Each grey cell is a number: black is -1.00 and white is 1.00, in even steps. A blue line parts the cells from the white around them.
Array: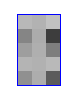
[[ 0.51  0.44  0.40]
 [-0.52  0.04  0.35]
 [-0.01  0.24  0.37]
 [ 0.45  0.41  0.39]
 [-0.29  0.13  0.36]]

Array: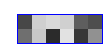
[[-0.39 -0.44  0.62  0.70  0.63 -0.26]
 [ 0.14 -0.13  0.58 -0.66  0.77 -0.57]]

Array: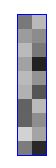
[[ 0.45 -0.05]
 [ 0.10  0.22]
 [-0.06  0.46]
 [-0.73  0.27]
 [ 0.15  0.46]
 [-0.33  0.39]
 [ 0.46 -0.23]
 [ 0.11 -0.22]
 [ 0.29  0.65]
 [-0.69 -0.03]]

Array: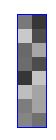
[[-0.58 -0.05]
 [-0.40  0.58]
 [ 0.30 -0.18]
 [-0.40 -0.15]
 [ 0.54 -0.58]
 [ 0.29  0.49]
 [ 0.28 -0.02]
 [-0.12  0.04]]

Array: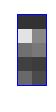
[[-0.61 -0.60]
 [ 0.07  0.78]
 [-0.06 -0.12]
 [-0.53 -0.50]
 [-0.42 -0.18]]

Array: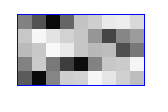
[[ 0.70  0.02 -0.36 -0.93 -0.21  0.53  0.62  0.83  0.86]
 [ 0.22  0.56  0.94  0.78  0.65  0.55  0.18 -0.46  0.05]
 [-0.06  0.46  0.57  0.95  0.83  0.55  0.45  0.48 -0.39]
 [ 0.92  0.02  0.59 -0.05 -0.52 -0.90  0.02  0.56  0.59]
 [ 0.49 -0.29 -0.92  0.04  0.62  0.65  0.94  0.80  0.63]]

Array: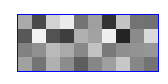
[[-0.11  0.33 -0.42  0.65  0.85 -0.09  0.25 -0.61  0.54 -0.10]
 [ 0.71 -0.31  0.90 -0.36 -0.51  0.38  0.27  0.87 -0.72  0.09]
 [ 0.18  0.02  0.13  0.46  0.33  0.07  0.52 -0.05  0.12  0.15]
 [-0.10  0.26 -0.09  0.38  0.10 -0.26  0.05  0.25  0.56  0.06]]
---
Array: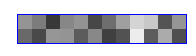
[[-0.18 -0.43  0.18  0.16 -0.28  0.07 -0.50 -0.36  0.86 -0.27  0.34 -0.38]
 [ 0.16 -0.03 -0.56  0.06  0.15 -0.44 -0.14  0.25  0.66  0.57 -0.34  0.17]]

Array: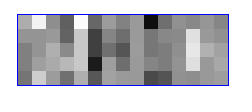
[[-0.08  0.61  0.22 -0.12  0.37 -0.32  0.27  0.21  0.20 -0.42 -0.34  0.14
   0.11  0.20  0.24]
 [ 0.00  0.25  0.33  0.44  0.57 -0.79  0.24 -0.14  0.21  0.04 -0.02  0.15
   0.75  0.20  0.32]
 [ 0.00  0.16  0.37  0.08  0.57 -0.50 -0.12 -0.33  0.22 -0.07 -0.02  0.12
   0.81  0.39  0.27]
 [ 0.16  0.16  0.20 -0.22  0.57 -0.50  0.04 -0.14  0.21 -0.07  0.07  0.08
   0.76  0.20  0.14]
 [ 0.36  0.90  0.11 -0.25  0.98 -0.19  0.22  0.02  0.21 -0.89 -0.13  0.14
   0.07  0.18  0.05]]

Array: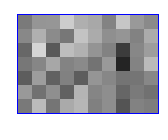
[[-0.05  0.47 -0.08  0.33  0.43  0.00  0.11 -0.34  0.02 -0.02]
 [ 0.20 -0.11  0.12 -0.24  0.41  0.04  0.11 -0.20 -0.04 -0.11]
 [-0.27  0.23 -0.24  0.01 -0.27  0.17  0.06 -0.09 -0.08  0.06]
 [-0.07  0.05  0.31  0.03  0.08 -0.10  0.20 -0.72  0.03  0.46]
 [-0.19  0.67 -0.30  0.48  0.39  0.16  0.02 -0.53  0.06  0.23]
 [ 0.07  0.38  0.09 -0.07  0.53  0.34  0.12  0.17  0.02  0.34]
 [-0.04  0.17  0.18  0.61  0.37  0.32  0.03  0.55  0.20  0.08]]

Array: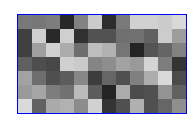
[[ 0.71 -0.23  0.33  0.39  0.10  0.64 -0.59 -0.37  0.38 -0.37 -0.20  0.12]
 [ 0.21  0.30 -0.02 -0.11  0.47 -0.28 -0.72  0.34 -0.41 -0.37  0.15 -0.25]
 [ 0.27 -0.14 -0.38 -0.28  0.06 -0.52 -0.20 -0.37  0.00  0.36  0.71 -0.41]
 [-0.25 -0.39 -0.44  0.63  0.59  0.04  0.11  0.28  0.21  0.66 -0.02 -0.60]
 [-0.50  0.25  0.64  0.34 -0.14  0.48  0.40 -0.08 -0.72 -0.34 -0.21  0.01]
 [-0.50  0.62 -0.68  0.62 -0.62 -0.36 -0.36 -0.12 -0.11 -0.24  0.60  0.23]
 [-0.06 -0.07 -0.02 -0.69  0.02  0.59 -0.65 -0.04  0.64  0.64  0.59  0.70]]

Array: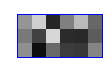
[[ 0.12 -0.89 -0.18 -0.53 -0.56  0.04]
 [-0.05 -0.49  0.69 -0.66 -0.68 -0.28]
 [ 0.17  0.62 -0.71  0.00  0.46 -0.19]]

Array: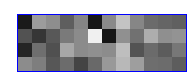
[[ 0.10 -0.01 -0.32 -0.15 -0.47 -0.18  0.20  0.44  0.24 -0.14 -0.15 -0.27]
 [-0.71 -0.13 -0.37  0.31  0.09  0.13  0.10  0.49 -0.35 -0.16 -0.28 -0.07]
 [-0.36 -0.58 -0.31 -0.04  0.09  0.88 -0.83  0.13 -0.11  0.36  0.12  0.15]
 [-0.80  0.22  0.11 -0.26  0.04 -0.82  0.08  0.53  0.05 -0.16 -0.21 -0.25]]

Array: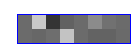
[[-0.16 -0.19 -0.14  0.53 -0.16 -0.22 -0.22 -0.17]
 [-0.16  0.58 -0.59 -0.23 -0.16  0.09 -0.11 -0.16]]
